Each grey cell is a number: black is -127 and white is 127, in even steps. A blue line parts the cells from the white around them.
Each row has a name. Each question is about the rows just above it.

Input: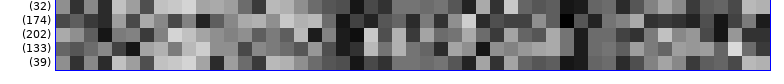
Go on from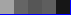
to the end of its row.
[-99 -26 -19 -84 -48   2  36   8 -69 -33 -26 -54  57  49]
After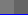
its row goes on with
[ 30  23  30 -26  90 -19 -69]
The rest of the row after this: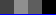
[ -41  -92  -11    2   42  -77  -69  -77  -92  -48 -105  -61   -4  -99]
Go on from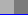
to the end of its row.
[  57   78   15   15  -54    8   -4  -19  -41   23  -48  -99  -77   57
  -11   49  -11  -26  -84   36   15 -105   15    2   23   36   42  -11
  -99  -19  -11  -33   30   -4  -26   30   23   30  -26   90  -19  -69]
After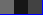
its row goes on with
[ -92  -41  -26  -84   -4  -77   15   78  -84  -48  -61  -61   15  -33
 -126  -41  -92  -11    2   42  -77  -69  -77  -92  -48 -105  -61   -4
  -99]
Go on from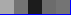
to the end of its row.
[-33  30  -4 -26  30  23  30 -26  90 -19 -69]
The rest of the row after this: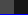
[ 23 -77 -77]

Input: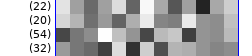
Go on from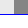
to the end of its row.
[ -1 106  20  13  64]
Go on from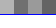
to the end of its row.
[ 46 106   5  -1 106  20  13  64]
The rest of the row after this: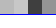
[13 58]

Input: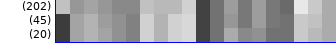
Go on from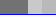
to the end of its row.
[43]
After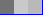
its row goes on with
[43]
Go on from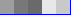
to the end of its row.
[43]
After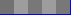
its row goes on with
[-21 104  73  43]
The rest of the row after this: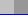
[ 36  23   9   9  65  57  57  81 -61 -13  29  -7  29  -7 -21 104  73  43]
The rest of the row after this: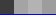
[ 17   1  81  51  81  88 -61 -13  23  -7  29  -7 -13  73  65  43]

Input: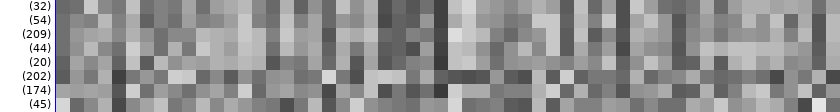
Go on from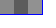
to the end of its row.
[-15  17  23 -15  -7  86  -7 -48  65  72  65  -7  43 -29 -41 -48 -41  23
 -35 -48  57 -35  78 -29  -7  -7 -22  49 -22   1   9  43  -7 -22 -15   1
 -15 -54  17  -7  49 -54]
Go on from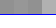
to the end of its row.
[  1  57 -41  57]
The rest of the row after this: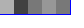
[ 78  72 -22   9 -35  17 -15  17  23 -15  -7  86  -7 -48  65  72  65  -7
  43 -29 -41 -48 -41  23 -35 -48  57 -35  78 -29  -7  -7 -22  49 -22   1
   9  43  -7 -22 -15   1 -15 -54  17  -7  49 -54]
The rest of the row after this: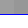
[-15   9 -15 -15  43  30  72  17  30  57  43   1 -54 101 -15]
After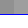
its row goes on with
[ 57  43   1 -54 101 -15]

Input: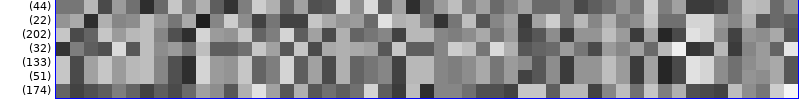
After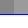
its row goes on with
[-27 103]
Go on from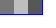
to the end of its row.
[  6  33 -68  33  77  -1  56   6  48  -1  13  70 -15 -15  84  84  27   6
  48 -40 -21 -33]
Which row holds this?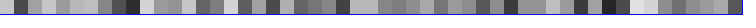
(133)
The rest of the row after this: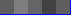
[-53 -21  33  13 -40  48  97  33 -40  48 -40 -15 -33 -15  84 -33 -68  62
 -81   6   6 -15 -47 -47 -61  70  70 -33  56  56 -61   6  62 -15  70  -1
  48 -47 -53 -61  62  13  -9  77 118]
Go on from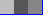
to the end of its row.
[ 33 -68  33  77  -1  56   6  48  -1  13  70 -15 -15  84  84  27   6  48
 -40 -21 -33]
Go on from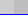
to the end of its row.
[ -9  90  48 -40 -27 -21  27  -9 -53  27   6  33 -21  56 111 -75 -61  56
 -68   6  27 -27 103]

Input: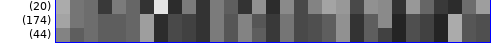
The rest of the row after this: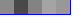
[-54  17  10 -76  24 -25 -70 -83 -18  30]
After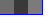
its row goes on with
[-25 -76 100 -83  -4 -76  -4 -33 -76  17 -83  10 -54   3  36  24 -54  17
  10 -76  24 -25 -70 -83 -18  30]
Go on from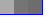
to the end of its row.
[-70  -4 -25 -76 100 -83  -4 -76  -4 -33 -76  17 -83  10 -54   3  36  24
 -54  17  10 -76  24 -25 -70 -83 -18  30]
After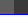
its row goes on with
[-10 -54 -48 -33  17 -76 -33 -62 -91 -48 -62 -91  43 -41 -48]
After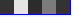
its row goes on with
[ -4 -33 -76  17 -83  10 -54   3  36  24 -54  17  10 -76  24 -25 -70 -83
 -18  30]

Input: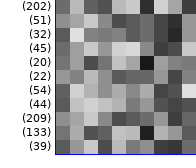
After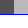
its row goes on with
[ 73 -80  80  37 -65]
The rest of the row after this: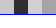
[-65]
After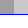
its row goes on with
[ 23  80  88   9 -65 -51  73]
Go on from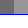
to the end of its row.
[-65 -25]
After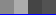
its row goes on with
[96]
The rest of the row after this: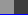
[-25]

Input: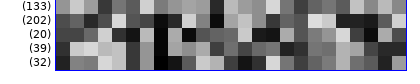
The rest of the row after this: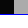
[-115  -43  -28  -22   74 -101 -107   43  -43   -4   21   87  -64 -115
   43  -50]
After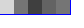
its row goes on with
[-36  66   8  58   8]
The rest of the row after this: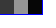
[ 36  14  43 -64 -16 -58 -22 -10 -93 -78 -10 -16  51  36 -58 -86 -86]

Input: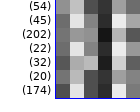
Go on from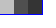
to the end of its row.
[ 31 -18]
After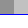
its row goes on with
[-48 -75  31 -18]
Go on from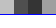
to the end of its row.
[-18]

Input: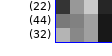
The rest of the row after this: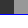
[ 74 -89]
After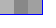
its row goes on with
[-103]

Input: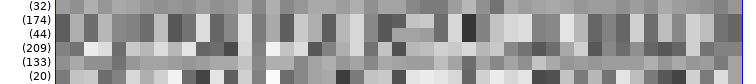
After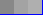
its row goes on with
[ 22  35   8  41  35  29  29  61  35 -18  35   8  35  16  67  41  22  29
  22  29  29  29  47  22  41  22  29  -4  35]
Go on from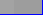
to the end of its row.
[ 61  35 -18  35   8  35  16  67  41  22  29  22  29  29  29  47  22  41
  22  29  -4  35]
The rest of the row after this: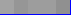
[29 16 41 29 22 16  2 22]
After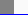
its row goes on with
[-18   8  35  41 -66  -4  67  73 -46 100 108 100  87 -25  80 108  87 100
 -53 -46  67  -4  55 -12 100  61  -4 -39 -59  80  -4  93  35]

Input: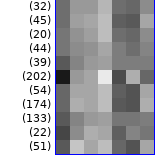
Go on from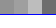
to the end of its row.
[-24  12]
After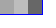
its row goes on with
[-44  38]
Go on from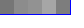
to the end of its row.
[-17   4]
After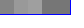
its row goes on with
[-2]

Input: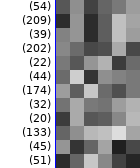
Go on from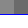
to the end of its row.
[-55 -48  42 -55]
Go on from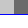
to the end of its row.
[-48  -6]
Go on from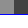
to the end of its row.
[-26  -6  29]
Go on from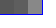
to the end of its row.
[56]

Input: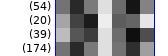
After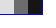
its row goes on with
[3]
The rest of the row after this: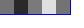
[-80  31]
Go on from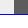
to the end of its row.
[-26 102]
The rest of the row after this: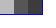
[  95  -19 -112  -49]

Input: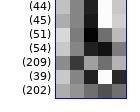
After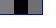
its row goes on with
[59]
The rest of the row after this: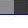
[ 32 -16  52]
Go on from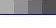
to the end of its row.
[-16]
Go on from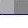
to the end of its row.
[-102  124   80]
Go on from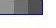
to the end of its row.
[-16]
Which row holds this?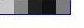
(54)

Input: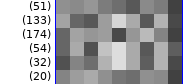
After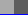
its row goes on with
[ 50 -54]
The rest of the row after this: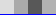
[-33]
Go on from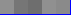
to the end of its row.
[-62]

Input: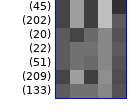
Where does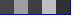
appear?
(45)
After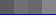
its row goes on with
[-44]
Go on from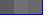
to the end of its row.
[  7 -44]

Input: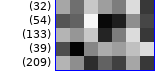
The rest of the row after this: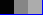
[30 64 92]
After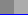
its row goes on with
[30 64 92]
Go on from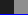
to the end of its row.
[-57]
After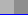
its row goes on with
[-83 -29 -63  38 -71]

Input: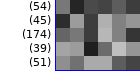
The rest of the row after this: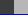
[  1 -74]
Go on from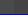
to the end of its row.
[-34 -66]
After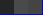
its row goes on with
[-34 -66]
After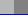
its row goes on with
[-74]
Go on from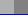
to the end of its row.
[21]
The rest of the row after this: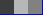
[-74]

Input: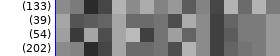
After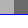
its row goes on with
[51 -4]
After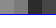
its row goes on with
[ 51  11  44   3  24 -35   3 -57  51 -20  51  -4]
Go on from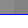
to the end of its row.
[-84 -57  38 -20 -20 -12 -49  51  11 -63 -27 -12  -4  24]
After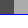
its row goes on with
[ 11 -63 -27  -4  -4  24]
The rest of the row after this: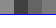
[-4 24]
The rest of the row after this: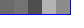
[-63 -27 -12  -4  24]
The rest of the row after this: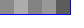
[  3 -57  51 -20  51  -4]

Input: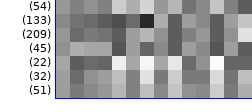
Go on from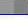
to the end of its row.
[ 17   1  76  46  84  23  54 -12   9  68   1 -34]
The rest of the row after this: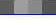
[ 30 -34]
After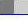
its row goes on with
[ -5  -5  90 -12  62]
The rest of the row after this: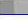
[ 38  38 -42  30 -26   9 -34  30   9 -42  30 -34]

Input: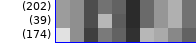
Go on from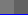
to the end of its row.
[-78  55  42   8 -29]
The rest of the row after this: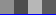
[-84 -21  22  48 -13]

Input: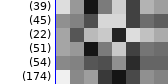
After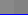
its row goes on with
[-41 -48  16 -84 -26 -26]
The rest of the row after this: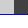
[51 30]
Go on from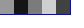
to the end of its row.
[51 30]
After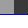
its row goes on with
[-106  -54   16    2]

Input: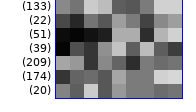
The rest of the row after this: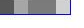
[87]
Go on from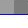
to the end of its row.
[-60   9  30]
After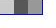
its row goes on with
[ -4  -4 -19 -11]
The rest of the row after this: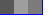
[-60   9  30]
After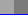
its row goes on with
[-4 81 87]
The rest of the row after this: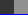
[ 67 -33  60 -33 -66]

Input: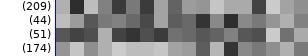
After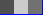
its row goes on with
[42]
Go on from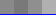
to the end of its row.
[-6]
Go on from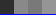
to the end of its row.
[48  1]
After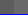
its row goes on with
[-75   9 -81   9  -6  21  48   1]
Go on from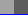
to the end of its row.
[-22 -75   9 -81   9  -6  21  48   1]

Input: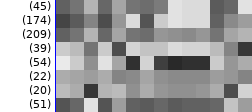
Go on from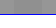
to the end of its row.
[ 44 -50  83]
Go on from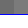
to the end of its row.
[ 98  91  91 -36 -24  98]
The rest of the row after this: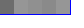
[-11  37  52]
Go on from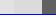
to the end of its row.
[10 29]

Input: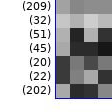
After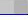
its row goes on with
[77 57]
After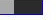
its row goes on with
[-105]
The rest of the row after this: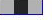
[-77]
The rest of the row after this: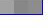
[13]
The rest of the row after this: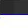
[7]
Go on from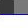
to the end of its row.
[-54  -6]

